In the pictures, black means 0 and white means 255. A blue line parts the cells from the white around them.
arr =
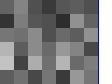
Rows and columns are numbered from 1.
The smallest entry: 45
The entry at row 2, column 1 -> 52
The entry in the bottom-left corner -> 93
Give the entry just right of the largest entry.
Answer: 66
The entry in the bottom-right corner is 118
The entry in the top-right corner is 80
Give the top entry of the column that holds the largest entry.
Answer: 99
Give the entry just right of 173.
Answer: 112
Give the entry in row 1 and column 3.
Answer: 80
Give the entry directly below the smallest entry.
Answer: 106
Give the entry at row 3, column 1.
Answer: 118
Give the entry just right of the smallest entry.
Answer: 145
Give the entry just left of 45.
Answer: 80

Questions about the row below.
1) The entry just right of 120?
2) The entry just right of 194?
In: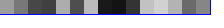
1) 71
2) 209

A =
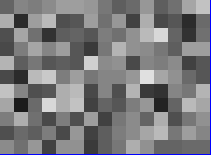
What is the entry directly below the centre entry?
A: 133
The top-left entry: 100
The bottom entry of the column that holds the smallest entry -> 112
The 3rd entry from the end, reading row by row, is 100
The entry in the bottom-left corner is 139
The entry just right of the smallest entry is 106
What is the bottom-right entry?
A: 106
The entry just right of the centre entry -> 133
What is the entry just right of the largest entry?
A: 166
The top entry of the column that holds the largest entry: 151
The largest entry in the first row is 194
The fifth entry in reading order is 158
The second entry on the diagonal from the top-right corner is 43
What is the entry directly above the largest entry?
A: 133
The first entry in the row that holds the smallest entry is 166
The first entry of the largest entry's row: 73
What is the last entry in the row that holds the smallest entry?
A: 166
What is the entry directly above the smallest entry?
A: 133
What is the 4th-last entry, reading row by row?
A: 100
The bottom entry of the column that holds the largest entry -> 145
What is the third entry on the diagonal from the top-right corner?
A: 100
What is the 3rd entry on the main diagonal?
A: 112
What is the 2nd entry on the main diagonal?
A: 43
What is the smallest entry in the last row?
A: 58
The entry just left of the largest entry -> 151
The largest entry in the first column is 194
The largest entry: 224

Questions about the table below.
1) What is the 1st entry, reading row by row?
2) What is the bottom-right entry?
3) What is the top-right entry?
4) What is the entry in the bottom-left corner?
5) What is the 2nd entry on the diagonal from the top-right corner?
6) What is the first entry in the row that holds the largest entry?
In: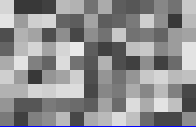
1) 213
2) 142
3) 200
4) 122
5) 56
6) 100

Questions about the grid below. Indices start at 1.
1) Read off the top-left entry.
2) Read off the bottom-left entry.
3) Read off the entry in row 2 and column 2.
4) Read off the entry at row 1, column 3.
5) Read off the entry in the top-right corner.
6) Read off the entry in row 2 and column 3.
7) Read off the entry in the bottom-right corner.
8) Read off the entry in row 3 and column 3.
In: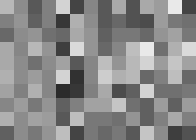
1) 184
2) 96
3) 148
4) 88
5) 68
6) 96
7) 82
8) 148

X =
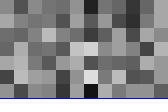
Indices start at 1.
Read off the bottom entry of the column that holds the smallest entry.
19
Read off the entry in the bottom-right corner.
95
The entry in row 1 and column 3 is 138
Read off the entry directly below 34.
89
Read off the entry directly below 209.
82
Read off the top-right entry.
167
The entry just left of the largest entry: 146
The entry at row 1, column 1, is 138
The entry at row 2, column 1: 167
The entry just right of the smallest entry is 173
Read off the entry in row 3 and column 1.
110
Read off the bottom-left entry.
146
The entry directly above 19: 222

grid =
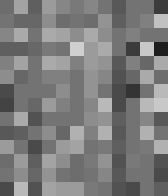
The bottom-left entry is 74
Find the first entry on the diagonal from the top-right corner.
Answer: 60
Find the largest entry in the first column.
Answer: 155
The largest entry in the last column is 200
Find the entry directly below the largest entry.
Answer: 128
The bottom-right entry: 95
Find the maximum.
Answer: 207
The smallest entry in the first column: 67
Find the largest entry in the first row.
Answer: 163
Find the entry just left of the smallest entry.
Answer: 200
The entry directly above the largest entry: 141
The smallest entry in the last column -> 30
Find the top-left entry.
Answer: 109
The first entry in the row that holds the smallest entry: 95
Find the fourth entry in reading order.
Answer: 155
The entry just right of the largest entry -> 155
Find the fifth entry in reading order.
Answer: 134
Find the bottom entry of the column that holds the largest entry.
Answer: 155
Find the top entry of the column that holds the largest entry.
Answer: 121
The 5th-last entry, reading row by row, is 115
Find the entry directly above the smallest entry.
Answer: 115
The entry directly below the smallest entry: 170
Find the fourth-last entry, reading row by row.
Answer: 82

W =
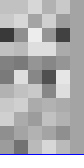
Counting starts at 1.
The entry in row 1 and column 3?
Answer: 215
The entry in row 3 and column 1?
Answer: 57
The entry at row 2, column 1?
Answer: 201
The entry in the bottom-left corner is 156
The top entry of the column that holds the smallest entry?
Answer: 193
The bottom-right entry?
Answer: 164
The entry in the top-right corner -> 164
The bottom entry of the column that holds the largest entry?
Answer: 186
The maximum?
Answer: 237
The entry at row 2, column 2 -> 215
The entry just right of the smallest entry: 143
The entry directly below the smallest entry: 193
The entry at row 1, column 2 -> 193

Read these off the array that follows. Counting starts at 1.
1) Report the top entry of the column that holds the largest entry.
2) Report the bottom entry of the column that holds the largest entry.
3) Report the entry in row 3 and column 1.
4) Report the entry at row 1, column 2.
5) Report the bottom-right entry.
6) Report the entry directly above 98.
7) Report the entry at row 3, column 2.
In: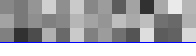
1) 234
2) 98
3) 128
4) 121
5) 216
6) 105
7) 49
